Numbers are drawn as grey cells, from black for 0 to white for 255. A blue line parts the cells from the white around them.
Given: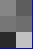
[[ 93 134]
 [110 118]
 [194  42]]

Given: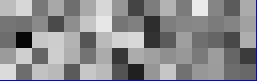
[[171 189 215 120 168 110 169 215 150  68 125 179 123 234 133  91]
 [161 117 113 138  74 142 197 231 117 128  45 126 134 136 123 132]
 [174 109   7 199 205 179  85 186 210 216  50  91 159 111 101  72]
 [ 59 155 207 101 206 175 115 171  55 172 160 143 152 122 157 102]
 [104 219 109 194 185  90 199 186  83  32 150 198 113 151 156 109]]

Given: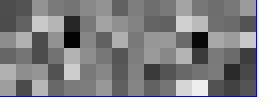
[[155  77  83 147 122 116 137 147  97 126 110 121 164 119 110 120]
 [ 83  76  98 201 181  38 121 163 144 131 100  97 208 187 111 107]
 [200 141 177  76 146   3 134  97 175 121 151 153 106   8 168 156]
 [ 61 102 117  76 114 179 142 119  85 126 154 136 180  59 122 107]
 [ 72 177 142 149  82 205 121 135  89 130  58  84 104 115 123  42]
 [ 84 158  75 182 104 123 125 152  96 133  98 117 214 238  82  66]]

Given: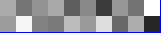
[[255 172 117 147 169  94 137  59 150 114]
 [ 38 157 246 129 122 188 155 221 103 173]]

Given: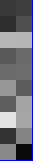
[[ 62  57]
 [ 80  45]
 [181 183]
 [105  89]
 [110 108]
 [ 93 150]
 [164  94]
 [165 227]
 [131  51]
 [ 10 137]]

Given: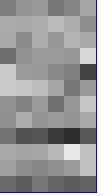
[[166 127 148 152 118 131]
 [142 170 167 172 185 174]
 [167 167 139 172 149 179]
 [215 111 146 156 154 150]
 [ 69 202 153 151 136 128]
 [152 201 198 187 165 118]
 [197 145 130 156 113 149]
 [167 143 172 147 154 148]
 [ 89 114  81  86  58  47]
 [193 167 163 165 184 231]
 [193 160 141 133 143 153]
 [ 99 107  92 119 101  93]]

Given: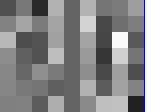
[[158  80 120  41 178 100 179 117 123]
 [126 130 165 123 164 100 211  72 111]
 [ 89 184  77  83 161 100 164  70 250]
 [117 141  96  82 190 100 154  54 208]
 [ 78 135 103 143 122 100 142  73 160]
 [131 134 121 117  95 100 178  92 162]
 [ 33 128 129  92 174 100 138 191 193]]
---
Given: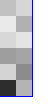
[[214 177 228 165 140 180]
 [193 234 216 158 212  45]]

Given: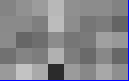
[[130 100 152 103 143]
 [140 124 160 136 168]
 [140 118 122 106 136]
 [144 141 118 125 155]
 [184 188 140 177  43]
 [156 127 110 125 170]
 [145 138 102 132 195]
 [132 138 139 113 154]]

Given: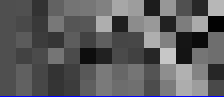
[[183   2 110 110  38  73]
 [ 40 171  10 117 132 157]
 [ 80 125  21  20 177 173]
 [151  33 129 199 142 124]
 [ 28 153 175  38  84  76]
 [157 140  71  65 117 112]
 [167  31  70  74 103 109]
 [129 174  95  33 122 122]
 [119  87  66  13  88  95]
 [116  85  93  75  63  60]
 [ 98 120  53 117  51  52]
 [ 50  57  60  75  70  71]
 [ 80  73  91  66  96  97]
 [ 79  79  79  79  79  79]]

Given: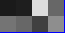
[[103 142]
 [221  64]
 [ 30 103]
 [ 26 116]]

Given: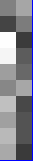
[[166 124  59  92 104 167  72  83  83  58]
 [129  68 254 245 158 135 192 160 185 169]]

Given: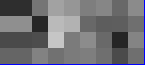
[[139 111 132 111]
 [104  94  37  75]
 [134  93 105 111]
 [126 104 140 126]
 [150 178 123 123]
 [162 186 198 113]
 [117  38  77 130]
 [ 46 143  74 101]
 [ 46 143  74 101]]

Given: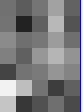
[[ 98  83 112 147 132  97  74]
 [162 184 156 181 148  61 111]
 [117  97 119 151 123 114  82]
 [ 93  35 111  97 115 189  55]
 [113 114 139 128  68 242 197]]

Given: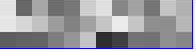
[[177 182 134]
 [195 142 143]
 [117 143 113]
 [162 198 115]
 [134 234  64]
 [223 197  45]
 [205 161 195]
 [119 129 149]
 [109 157 126]
 [166 193 100]
 [103 215  98]
 [226 230  94]]
